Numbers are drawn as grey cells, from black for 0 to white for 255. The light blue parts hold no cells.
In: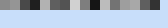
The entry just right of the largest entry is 126
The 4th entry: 31
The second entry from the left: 149
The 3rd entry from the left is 73
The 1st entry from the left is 138

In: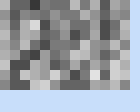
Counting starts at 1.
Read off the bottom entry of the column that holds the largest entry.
167
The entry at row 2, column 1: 146
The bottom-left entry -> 134
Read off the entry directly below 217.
167
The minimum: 55
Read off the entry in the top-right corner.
146
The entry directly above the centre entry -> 146
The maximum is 226
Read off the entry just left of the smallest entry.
100
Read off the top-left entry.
186
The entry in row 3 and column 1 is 167
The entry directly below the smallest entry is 122
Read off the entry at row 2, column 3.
134
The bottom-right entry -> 134
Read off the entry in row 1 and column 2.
100
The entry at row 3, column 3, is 176
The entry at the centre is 122
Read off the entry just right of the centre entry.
112
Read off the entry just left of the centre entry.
122
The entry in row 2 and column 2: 89

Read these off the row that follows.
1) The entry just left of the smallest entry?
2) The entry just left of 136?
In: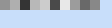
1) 175
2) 105

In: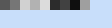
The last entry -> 159
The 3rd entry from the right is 65
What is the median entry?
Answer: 118

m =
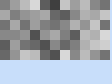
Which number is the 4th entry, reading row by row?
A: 216
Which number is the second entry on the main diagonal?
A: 127
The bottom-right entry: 115
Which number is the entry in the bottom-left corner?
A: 104
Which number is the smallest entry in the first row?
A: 63
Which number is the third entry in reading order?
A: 187
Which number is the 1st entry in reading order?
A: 127
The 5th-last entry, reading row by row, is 216
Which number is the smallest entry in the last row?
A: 81
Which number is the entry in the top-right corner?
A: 115
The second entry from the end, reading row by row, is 148
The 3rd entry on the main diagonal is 115
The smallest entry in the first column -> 93
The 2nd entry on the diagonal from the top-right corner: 168

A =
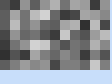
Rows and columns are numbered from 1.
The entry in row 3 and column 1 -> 94
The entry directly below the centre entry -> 115
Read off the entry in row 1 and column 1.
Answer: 83
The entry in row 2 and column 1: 94
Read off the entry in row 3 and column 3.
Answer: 115
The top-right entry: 147
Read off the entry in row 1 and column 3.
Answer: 147
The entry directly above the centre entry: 94
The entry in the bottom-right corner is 126
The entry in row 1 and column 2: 59
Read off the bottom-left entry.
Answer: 94
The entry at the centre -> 59
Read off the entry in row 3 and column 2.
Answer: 187

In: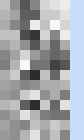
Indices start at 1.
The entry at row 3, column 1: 172
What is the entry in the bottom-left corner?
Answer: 154
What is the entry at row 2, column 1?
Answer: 181
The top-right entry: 236
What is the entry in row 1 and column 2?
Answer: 144
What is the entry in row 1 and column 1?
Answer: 193
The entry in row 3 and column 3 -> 103
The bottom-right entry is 134
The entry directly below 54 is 85
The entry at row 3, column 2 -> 134

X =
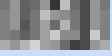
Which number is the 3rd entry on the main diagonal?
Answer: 86
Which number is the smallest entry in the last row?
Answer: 63
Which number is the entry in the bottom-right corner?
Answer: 170
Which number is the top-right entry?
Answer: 119
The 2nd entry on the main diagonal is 150
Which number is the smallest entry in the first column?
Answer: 119
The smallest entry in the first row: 53
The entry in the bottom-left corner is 170
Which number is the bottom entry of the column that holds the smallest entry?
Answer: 150
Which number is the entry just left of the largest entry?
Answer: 180
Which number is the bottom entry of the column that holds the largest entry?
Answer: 211
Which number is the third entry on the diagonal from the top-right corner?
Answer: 75
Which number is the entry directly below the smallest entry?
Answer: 150
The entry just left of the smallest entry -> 150

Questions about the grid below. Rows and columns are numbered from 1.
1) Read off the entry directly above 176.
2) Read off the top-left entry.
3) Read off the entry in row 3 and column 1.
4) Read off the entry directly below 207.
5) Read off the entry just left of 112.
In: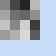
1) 134
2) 134
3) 195
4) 216
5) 164
